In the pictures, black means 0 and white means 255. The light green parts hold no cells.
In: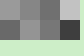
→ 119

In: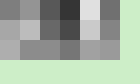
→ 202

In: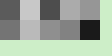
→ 130

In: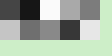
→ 55

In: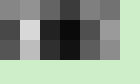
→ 79

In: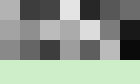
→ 124

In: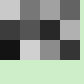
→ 40

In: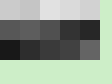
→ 51

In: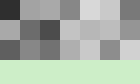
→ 189

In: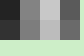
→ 188
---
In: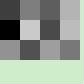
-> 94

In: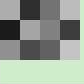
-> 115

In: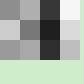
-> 55

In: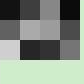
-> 135

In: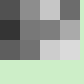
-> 198

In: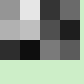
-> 52
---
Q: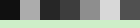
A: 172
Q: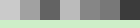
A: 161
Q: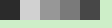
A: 209
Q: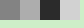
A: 173
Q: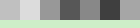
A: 220
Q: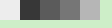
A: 55
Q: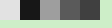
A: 23
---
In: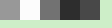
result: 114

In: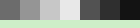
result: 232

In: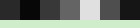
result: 100

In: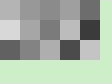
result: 123

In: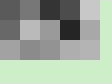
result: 154

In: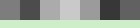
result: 201

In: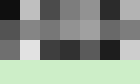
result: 146
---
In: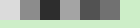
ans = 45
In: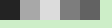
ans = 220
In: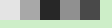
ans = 39
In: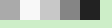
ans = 200
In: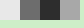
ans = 45
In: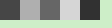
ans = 102
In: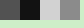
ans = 210
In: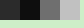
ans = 111
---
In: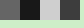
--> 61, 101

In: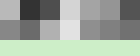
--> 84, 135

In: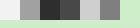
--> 127, 242

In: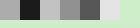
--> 228, 172

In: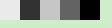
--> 1, 234

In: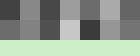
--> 101, 108
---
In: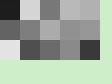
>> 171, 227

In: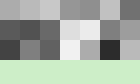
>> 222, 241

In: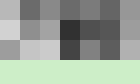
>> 49, 210

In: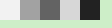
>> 99, 242

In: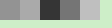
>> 53, 191

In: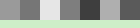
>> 126, 230
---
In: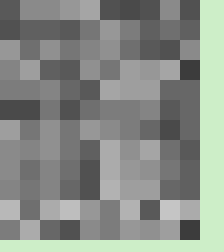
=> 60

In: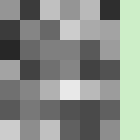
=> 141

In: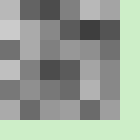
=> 158

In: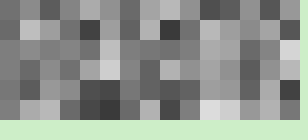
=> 119

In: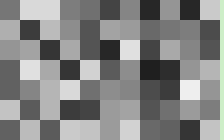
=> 195

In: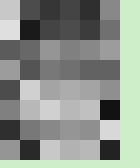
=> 34

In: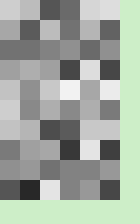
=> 71

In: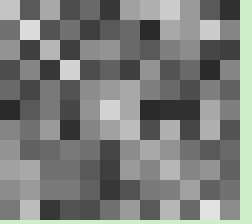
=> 140

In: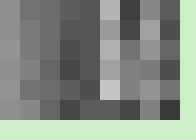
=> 57
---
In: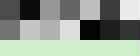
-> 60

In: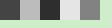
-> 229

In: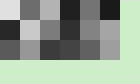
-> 116

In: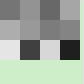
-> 104

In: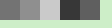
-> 55

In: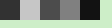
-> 128

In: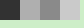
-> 138
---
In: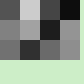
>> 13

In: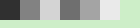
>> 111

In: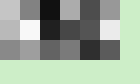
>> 172

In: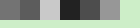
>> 34

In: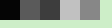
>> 193

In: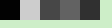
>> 98
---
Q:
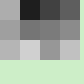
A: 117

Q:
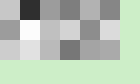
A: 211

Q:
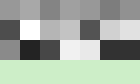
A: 83

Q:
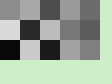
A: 188

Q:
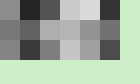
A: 181

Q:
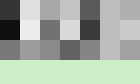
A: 58

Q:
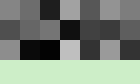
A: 65

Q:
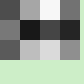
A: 24
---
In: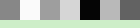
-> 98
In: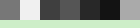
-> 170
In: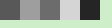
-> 37
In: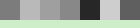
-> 95
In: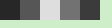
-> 59
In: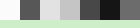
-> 108
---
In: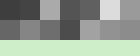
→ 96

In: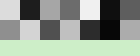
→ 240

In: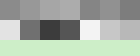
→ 133

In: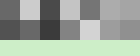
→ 117

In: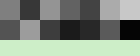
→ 67

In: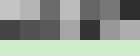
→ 101

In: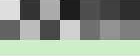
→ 78

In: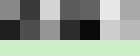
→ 98
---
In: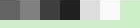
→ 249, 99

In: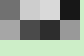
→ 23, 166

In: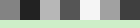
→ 63, 131

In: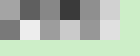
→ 209, 121

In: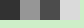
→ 218, 50

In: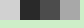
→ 168, 209

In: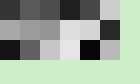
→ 205, 20

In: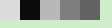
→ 98, 220
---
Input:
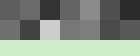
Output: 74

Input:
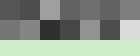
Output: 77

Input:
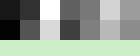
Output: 185

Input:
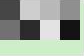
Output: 227

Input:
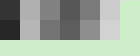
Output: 142

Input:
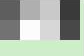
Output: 215

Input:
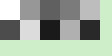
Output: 176
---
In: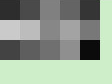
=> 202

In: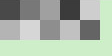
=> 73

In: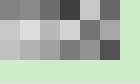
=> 198

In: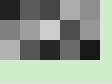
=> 128

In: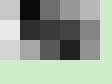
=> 232

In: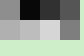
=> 142

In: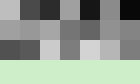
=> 160

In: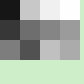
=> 55
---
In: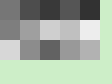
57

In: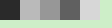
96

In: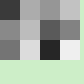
58

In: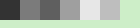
95

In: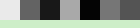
24

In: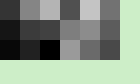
8
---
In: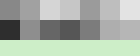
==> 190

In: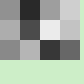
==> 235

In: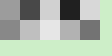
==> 32

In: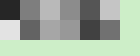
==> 85

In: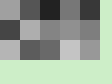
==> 144

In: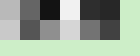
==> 46

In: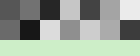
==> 164

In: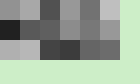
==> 120

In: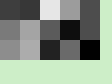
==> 14
